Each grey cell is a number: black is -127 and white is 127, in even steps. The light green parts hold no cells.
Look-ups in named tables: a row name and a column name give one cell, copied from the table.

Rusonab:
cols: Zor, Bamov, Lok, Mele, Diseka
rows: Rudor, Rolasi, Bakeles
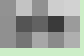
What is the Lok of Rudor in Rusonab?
17
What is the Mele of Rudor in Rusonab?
78
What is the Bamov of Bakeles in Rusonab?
-10
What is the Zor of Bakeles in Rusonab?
16
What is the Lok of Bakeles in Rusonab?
39
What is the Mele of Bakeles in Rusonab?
10
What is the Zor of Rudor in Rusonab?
18
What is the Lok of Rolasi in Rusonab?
-29
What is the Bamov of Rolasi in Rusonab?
-43
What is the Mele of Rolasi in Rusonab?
-69
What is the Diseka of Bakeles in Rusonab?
47
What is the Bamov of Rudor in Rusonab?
67
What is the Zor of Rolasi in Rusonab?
16
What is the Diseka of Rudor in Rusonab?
82
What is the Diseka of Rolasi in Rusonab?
27

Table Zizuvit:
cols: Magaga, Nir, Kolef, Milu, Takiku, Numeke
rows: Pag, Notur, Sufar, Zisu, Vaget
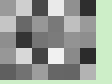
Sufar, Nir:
-75
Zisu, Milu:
113
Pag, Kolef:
-54
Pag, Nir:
79
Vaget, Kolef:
29
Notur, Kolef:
23
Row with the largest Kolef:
Vaget

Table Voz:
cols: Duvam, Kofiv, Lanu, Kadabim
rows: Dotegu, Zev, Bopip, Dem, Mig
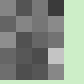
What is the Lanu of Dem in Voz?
-51
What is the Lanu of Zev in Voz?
-9
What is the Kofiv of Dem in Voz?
-40
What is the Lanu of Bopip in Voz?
-25
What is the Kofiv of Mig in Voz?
-49
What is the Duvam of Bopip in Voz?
14
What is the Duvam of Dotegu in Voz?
5
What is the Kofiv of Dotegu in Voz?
-43
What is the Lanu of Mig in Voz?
-41
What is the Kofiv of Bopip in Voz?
-46
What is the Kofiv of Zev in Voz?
5
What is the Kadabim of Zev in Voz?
10
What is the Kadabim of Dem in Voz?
68
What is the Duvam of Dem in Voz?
-25
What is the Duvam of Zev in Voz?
-27
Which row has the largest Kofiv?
Zev

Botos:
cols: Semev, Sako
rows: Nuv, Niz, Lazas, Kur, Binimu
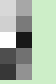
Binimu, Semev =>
-72
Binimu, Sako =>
18
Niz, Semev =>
80
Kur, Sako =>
-14
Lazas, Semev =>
126
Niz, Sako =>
-5
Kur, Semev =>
-49
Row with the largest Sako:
Nuv

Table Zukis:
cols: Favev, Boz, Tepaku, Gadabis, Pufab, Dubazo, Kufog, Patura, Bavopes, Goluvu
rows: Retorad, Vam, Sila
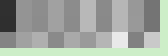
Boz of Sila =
33
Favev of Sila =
4
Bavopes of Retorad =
24
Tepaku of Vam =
12
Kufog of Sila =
53
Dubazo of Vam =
56
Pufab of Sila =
41
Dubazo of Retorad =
56
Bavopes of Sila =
1
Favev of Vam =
-80
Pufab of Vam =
11
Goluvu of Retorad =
-11
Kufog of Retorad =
10

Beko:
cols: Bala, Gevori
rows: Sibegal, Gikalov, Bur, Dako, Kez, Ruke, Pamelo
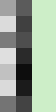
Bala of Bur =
-4
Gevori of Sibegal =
-36
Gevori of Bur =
-49
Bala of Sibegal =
34
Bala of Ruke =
90
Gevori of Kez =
-114
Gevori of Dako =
-85
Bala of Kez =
65
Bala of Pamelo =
-11
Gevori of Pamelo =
-60
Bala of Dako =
95
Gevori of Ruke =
-100
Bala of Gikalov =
91
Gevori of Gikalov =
-63

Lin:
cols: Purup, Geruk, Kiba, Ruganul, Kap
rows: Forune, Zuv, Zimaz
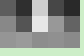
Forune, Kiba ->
78
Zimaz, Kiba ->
13
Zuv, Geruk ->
-43
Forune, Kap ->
-86
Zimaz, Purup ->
21
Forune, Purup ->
-34
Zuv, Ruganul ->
24
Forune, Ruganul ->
-56
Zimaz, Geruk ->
26

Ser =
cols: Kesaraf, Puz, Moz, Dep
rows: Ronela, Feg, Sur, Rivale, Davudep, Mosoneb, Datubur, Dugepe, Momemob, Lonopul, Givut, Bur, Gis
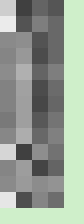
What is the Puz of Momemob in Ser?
44
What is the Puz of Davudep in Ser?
48
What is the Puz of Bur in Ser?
26
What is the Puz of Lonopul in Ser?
-62
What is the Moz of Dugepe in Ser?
-39
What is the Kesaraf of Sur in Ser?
10
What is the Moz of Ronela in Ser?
-27
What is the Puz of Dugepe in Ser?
30
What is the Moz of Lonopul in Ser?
15
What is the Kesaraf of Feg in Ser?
107

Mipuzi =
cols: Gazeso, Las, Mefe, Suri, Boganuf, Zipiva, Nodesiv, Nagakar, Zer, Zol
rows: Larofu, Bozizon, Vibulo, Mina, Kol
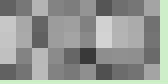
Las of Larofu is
-8
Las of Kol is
-11
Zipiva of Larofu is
20
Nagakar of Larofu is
-16
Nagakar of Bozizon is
51
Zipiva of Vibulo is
9
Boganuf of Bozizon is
31
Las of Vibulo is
42
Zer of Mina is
15

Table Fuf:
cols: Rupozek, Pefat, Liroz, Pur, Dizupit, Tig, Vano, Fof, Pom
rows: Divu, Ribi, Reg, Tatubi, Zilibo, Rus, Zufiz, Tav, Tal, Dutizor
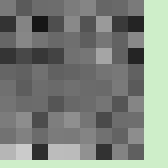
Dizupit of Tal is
-5
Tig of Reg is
-33
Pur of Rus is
-21
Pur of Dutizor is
60
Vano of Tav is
-53
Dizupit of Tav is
15
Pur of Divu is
-18

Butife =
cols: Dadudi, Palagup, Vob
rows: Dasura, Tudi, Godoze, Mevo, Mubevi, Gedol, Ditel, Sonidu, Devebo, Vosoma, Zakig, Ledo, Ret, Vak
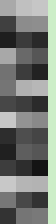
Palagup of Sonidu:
19
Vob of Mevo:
-41
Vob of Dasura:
70
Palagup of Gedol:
49
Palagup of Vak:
-10
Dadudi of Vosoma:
-95
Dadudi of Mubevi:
-13
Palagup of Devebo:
-49
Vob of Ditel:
-84
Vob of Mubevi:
-93
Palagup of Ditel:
-66
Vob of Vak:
-6
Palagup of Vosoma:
-33
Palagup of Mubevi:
-67
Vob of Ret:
-77
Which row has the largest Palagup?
Dasura

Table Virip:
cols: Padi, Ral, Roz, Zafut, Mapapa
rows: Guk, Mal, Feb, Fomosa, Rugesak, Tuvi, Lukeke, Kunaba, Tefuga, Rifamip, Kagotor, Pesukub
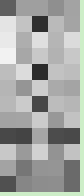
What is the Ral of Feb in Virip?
46
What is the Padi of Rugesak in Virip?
61
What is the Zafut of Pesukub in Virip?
14
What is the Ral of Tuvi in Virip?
21
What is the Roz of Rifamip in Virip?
81
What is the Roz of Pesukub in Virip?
13
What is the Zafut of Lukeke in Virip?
60
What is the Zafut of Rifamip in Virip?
19
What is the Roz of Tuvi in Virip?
77
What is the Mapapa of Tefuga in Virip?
-54
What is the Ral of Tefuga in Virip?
-59
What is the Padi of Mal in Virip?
100
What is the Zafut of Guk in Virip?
15
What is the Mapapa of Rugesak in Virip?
61
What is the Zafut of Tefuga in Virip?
-51
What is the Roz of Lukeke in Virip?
-56
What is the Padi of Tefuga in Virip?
-55
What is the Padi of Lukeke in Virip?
56

